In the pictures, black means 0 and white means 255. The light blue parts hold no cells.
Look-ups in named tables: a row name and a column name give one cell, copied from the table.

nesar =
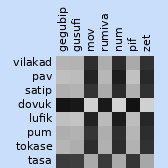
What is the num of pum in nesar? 47
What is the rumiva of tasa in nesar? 58
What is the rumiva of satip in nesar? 171
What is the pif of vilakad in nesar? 170
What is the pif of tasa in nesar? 53
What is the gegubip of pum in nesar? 174
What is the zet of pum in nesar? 45
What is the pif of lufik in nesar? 189
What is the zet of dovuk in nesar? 208
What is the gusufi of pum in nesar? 178
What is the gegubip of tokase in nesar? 181
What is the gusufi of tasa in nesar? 62
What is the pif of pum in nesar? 182
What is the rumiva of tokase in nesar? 177
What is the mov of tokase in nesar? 45
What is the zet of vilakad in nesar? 49
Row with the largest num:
dovuk

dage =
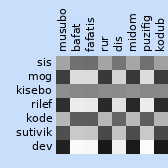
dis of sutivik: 196
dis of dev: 240
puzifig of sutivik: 201
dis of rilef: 225
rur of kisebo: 140
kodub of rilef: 43
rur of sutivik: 73
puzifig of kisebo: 135
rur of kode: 183
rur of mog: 57
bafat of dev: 250
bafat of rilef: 236
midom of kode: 185
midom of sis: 166
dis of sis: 117
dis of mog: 211
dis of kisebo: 138
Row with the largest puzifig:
dev

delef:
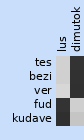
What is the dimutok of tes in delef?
51
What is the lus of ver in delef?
215
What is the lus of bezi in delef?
208
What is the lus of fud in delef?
51
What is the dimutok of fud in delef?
207
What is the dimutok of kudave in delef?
197
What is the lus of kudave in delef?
47

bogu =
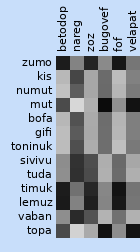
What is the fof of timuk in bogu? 19
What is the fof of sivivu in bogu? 105
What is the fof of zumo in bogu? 22
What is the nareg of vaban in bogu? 42
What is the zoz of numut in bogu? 167
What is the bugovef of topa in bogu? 18
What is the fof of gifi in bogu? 182
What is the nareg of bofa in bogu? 82
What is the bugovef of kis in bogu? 107
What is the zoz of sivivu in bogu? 78
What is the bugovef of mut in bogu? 11

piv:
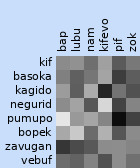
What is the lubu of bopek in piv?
201
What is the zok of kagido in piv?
81
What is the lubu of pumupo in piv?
153
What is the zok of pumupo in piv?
66
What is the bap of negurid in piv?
140
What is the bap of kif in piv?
139
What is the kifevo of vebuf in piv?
81
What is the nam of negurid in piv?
87
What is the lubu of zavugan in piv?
75
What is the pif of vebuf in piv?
141
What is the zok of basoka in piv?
93
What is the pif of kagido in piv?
115
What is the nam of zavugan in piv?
88
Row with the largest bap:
pumupo

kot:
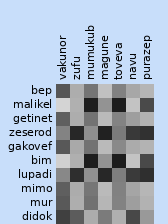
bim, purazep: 73
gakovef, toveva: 137
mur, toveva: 130
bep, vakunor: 86
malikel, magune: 147
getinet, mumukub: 115

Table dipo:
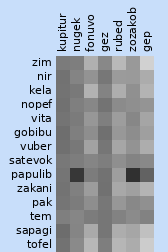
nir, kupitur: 114
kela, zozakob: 144
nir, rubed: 155
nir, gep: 172
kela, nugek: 121
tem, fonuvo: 124
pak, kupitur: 117
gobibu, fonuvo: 142
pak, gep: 144
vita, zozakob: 135
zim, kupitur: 123
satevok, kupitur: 120
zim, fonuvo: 176
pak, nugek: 124

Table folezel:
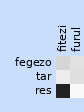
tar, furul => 223
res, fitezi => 34
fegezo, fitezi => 213
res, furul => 249
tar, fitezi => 236
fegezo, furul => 225

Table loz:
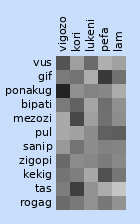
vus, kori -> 159
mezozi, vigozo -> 169
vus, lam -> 161
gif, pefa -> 57
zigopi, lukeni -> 135
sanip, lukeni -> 141
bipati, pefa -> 110
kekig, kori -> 126
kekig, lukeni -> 167
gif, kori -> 115
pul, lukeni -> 140
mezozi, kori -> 72
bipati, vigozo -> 122
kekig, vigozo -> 116
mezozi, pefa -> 113
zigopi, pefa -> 123
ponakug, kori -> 144
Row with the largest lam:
tas

